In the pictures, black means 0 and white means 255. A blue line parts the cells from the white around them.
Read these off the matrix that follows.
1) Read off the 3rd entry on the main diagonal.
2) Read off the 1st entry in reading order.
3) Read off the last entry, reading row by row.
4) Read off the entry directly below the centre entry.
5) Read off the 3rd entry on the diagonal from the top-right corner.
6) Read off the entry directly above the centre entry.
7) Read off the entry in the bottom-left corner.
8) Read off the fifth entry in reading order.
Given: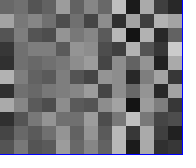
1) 84
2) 104
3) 55
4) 156
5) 178
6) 156
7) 84
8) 156

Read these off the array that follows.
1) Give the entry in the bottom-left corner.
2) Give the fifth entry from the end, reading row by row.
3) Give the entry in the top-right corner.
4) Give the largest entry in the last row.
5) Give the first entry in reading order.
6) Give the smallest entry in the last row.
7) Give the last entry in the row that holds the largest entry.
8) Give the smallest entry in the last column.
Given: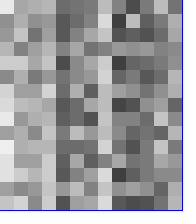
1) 196
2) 88
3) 115
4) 218
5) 233
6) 76
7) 122
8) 101

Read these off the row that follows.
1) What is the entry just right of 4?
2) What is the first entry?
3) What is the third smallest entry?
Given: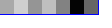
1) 102
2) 169
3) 130

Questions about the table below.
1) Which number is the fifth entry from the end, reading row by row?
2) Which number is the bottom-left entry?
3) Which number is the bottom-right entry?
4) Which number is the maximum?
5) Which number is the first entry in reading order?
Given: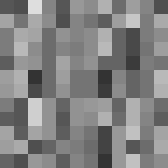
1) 51
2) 100
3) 140
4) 222
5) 86

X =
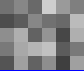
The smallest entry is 63
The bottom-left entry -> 84
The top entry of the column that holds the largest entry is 206
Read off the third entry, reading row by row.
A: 105
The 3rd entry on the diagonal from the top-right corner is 148
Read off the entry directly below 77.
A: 142
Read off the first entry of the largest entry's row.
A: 113
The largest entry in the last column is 187
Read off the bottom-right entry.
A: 160

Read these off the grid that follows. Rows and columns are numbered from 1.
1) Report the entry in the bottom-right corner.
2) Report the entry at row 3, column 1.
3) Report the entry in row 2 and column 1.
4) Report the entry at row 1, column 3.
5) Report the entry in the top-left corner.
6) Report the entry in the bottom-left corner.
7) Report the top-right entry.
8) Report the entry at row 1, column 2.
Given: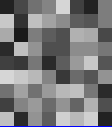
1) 34
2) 170
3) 200
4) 113
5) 34
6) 192
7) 125
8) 72
